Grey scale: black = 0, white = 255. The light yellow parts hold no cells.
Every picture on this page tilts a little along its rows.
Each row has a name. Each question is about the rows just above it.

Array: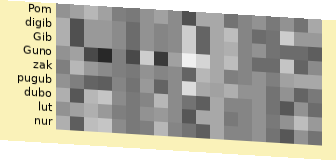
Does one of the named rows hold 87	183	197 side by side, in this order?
yes
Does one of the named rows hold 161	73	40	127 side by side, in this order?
yes
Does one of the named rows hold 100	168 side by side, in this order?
yes
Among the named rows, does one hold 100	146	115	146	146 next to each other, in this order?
no
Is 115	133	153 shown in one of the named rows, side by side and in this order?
no

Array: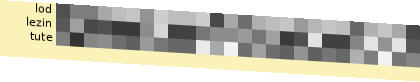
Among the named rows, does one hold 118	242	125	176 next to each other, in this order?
no
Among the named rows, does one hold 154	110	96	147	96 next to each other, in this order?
no
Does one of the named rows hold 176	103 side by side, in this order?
no
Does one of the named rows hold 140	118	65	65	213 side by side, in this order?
no
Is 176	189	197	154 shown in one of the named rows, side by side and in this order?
yes
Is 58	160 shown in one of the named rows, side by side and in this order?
no

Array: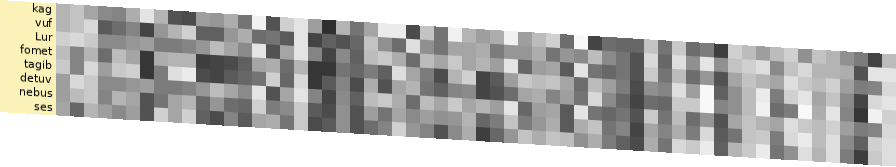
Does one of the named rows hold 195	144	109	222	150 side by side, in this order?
no
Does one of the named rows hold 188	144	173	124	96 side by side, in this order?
yes
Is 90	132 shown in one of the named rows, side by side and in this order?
yes

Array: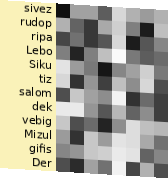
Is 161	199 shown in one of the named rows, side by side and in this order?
no
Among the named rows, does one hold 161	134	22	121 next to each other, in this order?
no
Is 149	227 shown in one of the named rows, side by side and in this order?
no
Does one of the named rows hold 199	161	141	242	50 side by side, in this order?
yes
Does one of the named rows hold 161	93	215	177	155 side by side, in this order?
yes

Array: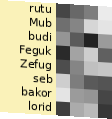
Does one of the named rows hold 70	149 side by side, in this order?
no
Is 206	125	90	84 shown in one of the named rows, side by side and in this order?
yes
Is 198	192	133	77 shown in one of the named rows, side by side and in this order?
no
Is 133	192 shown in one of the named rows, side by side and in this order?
yes
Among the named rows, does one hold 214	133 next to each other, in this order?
no
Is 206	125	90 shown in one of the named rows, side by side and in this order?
yes

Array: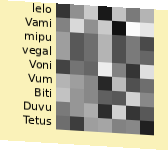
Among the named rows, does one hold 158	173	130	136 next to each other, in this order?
no
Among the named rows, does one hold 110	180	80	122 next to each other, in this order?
yes
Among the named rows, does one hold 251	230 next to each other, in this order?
yes
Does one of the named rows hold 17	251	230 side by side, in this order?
yes

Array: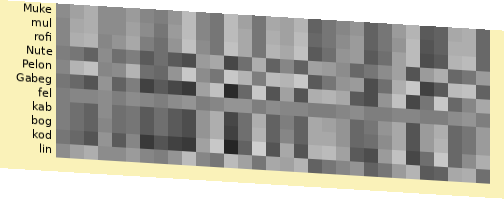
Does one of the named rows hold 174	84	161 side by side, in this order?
no
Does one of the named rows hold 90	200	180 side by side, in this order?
no
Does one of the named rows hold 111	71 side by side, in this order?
no
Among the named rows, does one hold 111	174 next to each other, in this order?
yes
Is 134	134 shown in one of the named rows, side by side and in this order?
yes
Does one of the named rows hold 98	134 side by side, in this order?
yes
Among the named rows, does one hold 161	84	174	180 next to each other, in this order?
yes

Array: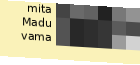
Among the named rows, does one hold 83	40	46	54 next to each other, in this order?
yes
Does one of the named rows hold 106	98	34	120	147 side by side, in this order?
yes
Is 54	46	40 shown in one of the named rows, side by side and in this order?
no
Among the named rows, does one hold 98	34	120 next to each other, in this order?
yes
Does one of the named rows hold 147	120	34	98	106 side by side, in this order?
no
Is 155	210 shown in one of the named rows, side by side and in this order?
yes

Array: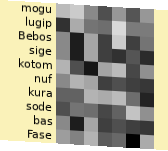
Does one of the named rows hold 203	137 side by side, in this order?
yes
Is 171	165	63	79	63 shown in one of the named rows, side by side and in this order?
no

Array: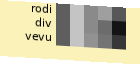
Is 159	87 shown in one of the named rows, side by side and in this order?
yes
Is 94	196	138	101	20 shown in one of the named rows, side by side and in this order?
no
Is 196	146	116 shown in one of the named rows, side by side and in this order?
yes
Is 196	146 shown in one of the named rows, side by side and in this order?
yes
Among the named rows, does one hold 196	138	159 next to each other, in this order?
yes
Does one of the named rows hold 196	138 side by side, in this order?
yes
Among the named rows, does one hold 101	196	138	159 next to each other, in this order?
no

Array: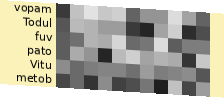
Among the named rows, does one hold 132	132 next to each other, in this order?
yes
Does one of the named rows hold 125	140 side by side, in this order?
no
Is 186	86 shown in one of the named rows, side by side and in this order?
no
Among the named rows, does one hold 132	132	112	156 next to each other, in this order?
yes
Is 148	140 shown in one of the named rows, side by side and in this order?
no
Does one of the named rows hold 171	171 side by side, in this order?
no

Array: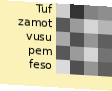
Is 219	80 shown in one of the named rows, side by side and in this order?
yes
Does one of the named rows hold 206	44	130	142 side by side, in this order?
no
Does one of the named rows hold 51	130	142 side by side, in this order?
yes
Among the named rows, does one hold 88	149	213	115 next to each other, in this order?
no
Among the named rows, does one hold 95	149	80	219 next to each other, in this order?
no
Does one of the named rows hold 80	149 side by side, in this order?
yes

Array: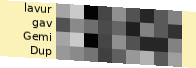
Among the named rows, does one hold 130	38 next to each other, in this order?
no
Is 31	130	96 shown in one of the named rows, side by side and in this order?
no
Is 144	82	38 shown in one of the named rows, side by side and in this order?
yes
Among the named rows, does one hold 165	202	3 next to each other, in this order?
yes
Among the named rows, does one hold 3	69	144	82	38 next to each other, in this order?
yes

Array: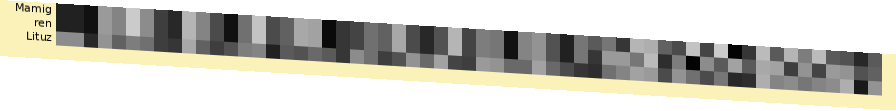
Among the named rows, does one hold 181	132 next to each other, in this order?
yes
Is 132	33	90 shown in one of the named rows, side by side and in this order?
yes

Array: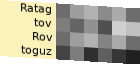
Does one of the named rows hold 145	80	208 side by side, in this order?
yes
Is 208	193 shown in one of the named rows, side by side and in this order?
yes
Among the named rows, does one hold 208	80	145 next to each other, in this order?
no

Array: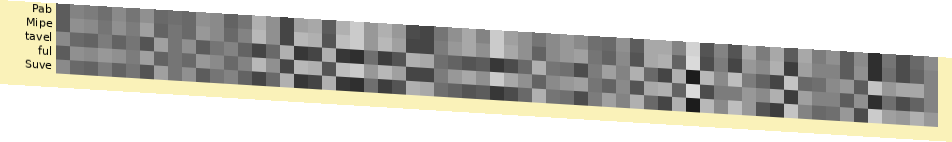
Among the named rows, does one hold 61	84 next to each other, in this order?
yes
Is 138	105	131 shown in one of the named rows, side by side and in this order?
yes
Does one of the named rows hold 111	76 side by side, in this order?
yes
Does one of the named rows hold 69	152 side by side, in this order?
yes
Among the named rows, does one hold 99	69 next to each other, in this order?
yes
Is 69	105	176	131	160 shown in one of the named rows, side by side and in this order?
no

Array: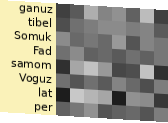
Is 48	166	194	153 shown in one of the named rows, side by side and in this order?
yes
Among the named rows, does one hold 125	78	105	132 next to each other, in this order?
no
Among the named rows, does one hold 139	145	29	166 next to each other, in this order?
no
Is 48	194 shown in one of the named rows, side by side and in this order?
no

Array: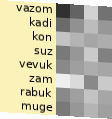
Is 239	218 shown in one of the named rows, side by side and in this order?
yes
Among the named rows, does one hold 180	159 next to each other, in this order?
yes
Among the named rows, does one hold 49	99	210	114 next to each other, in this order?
yes
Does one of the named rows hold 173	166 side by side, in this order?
yes
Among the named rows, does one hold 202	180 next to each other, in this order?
no
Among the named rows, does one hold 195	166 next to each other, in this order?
yes

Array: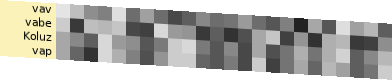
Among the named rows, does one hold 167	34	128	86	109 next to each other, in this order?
no
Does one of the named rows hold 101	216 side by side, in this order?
no
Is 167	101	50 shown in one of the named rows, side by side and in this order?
yes
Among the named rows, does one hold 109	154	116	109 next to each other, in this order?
no

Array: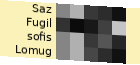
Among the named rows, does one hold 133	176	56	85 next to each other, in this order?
yes
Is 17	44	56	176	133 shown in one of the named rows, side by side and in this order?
no
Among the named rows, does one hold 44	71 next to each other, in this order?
no
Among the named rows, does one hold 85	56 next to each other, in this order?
no
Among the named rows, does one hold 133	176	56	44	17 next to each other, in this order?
yes
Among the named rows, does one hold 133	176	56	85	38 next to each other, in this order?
yes

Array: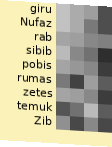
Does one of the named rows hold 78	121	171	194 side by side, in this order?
no
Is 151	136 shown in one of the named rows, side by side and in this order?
yes
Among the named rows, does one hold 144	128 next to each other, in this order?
no
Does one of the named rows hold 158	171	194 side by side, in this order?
no
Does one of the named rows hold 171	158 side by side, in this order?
yes
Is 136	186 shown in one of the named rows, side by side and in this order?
no
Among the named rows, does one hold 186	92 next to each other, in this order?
yes

